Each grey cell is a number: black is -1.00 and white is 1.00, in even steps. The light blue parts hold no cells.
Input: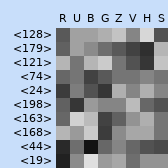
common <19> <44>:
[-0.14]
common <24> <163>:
[0.37]
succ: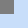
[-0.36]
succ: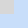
[-0.36]

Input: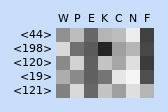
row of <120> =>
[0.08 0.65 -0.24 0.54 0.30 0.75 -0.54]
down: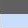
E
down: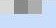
W
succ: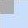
[0.08]

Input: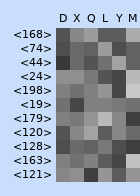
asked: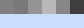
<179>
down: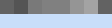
Q
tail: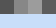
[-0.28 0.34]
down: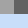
Q
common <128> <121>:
[-0.51]
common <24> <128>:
[-0.05]

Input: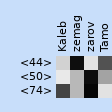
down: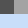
Tamo
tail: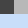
[-0.95 0.77]
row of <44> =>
[0.65 -0.89 0.77 -0.36]
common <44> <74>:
[0.77]
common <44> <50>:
[-0.89]

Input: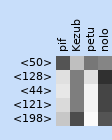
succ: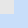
[-0.01]
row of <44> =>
[0.81 -0.01 0.91 -0.46]
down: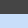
nolo
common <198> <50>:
[-0.34]
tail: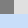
[-0.62]
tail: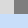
[0.91 -0.46]

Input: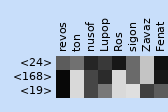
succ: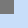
[0.70]
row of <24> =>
[-0.28 -0.11 -0.71 -0.55 -0.82 -0.17 0.54 -0.88]
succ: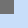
[-0.71]

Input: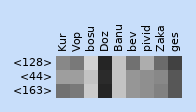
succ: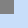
[-0.32]
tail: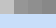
[-0.32]
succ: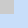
[-0.71]

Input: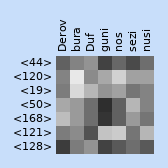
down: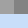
nusi
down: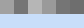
sezi
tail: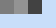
[-0.30 -0.14 -0.30]
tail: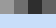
[0.43 0.03]
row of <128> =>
[-0.53 -0.03 0.15 -0.48 -0.30 -0.14 -0.30]
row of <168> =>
[0.48 0.21 -0.14 -0.59 -0.24 0.21 -0.08]

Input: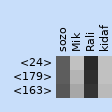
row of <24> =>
[-0.27 0.51 -0.69 0.51]
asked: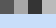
<163>
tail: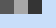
[0.46]

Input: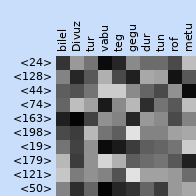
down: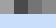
tun
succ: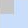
[-0.03]
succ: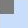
[0.14]
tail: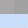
[-0.85 -0.31]

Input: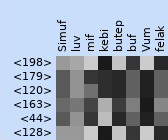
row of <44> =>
[-0.30 0.15 -0.58 0.48 -0.69 -0.24 -0.74 -0.24]
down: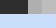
kebi

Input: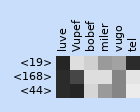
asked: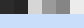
<44>
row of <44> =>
[-0.66 -0.71 0.68 0.21 0.04 0.85]
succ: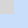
[0.21]
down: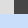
Vupef
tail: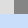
[0.79]
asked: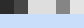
<168>

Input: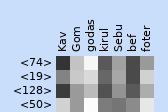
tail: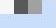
[-0.42 0.21]
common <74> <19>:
[-0.42]
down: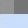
Sebu
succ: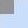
[-0.30]

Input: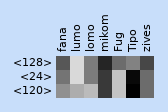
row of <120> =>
[0.13 0.36 0.47 -0.55 0.53 -0.99 -0.15]
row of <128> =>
[-0.32 0.70 -0.03 -0.71 -0.15 0.02 -0.44]
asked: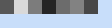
<128>
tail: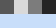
[-0.15 0.02 -0.44]

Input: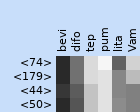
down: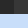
bevi
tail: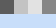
[0.00]
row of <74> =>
[-0.68 -0.11 0.71 0.93 -0.23 0.65]
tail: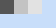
[0.10 0.00]

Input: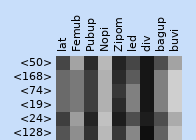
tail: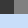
[-0.83 0.00 0.62]
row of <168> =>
[-0.17 -0.05 -0.51 0.39 -0.66 -0.29 -0.83 0.00 0.62]

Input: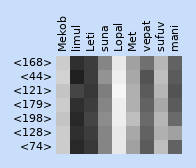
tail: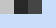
[0.10 0.87 0.49 -0.17 0.43 -0.17]
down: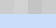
Mekob
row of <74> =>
[0.60 -0.69 -0.57 0.04 0.82 0.26 -0.29 0.49 -0.23]

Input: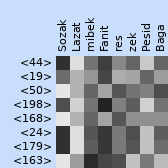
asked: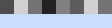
<198>
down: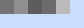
Baga
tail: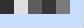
[-0.33 0.52 -0.15]
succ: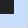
[0.01]
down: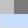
Pesid

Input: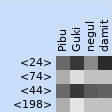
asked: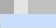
<198>
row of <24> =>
[-0.18 -0.56 0.08 -0.66]

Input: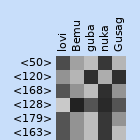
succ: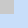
[-0.73]
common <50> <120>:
[0.42]
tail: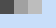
[-0.57 0.42]
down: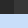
nuka
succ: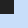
[-0.34]

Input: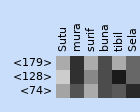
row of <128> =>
[0.61 -0.62 0.07 -0.40 -0.80 -0.19]
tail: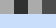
[0.34 -0.19]
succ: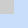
[-0.62]
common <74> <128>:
[-0.40]
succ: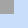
[-0.35]
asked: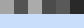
<74>

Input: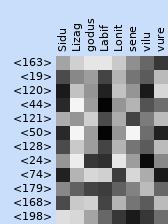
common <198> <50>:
[-0.14]
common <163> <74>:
[0.63]
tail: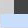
[0.41 -0.08 -0.29 0.47]
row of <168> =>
[-0.41 0.58 0.63 -0.47 0.41 -0.08 -0.29 0.47]

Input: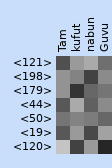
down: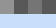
Tam
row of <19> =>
[-0.31 0.21 -0.43 0.27]
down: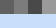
nabun
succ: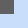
[0.09]
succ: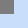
[-0.19]

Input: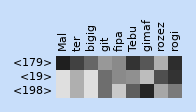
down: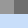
git
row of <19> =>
[0.75 0.37 0.75 -0.14 0.08 0.13 0.48 -0.38 -0.60]
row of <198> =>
[0.75 0.37 0.75 -0.14 0.58 -0.26 -0.71 0.31 -0.04]
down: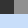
Tebu
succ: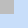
[-0.38]

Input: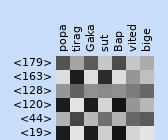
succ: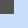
[0.29]
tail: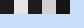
[0.67 0.79]
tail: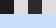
[0.18 0.50]
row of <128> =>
[0.18 -0.24 0.13 0.08 0.13 -0.03 -0.19]

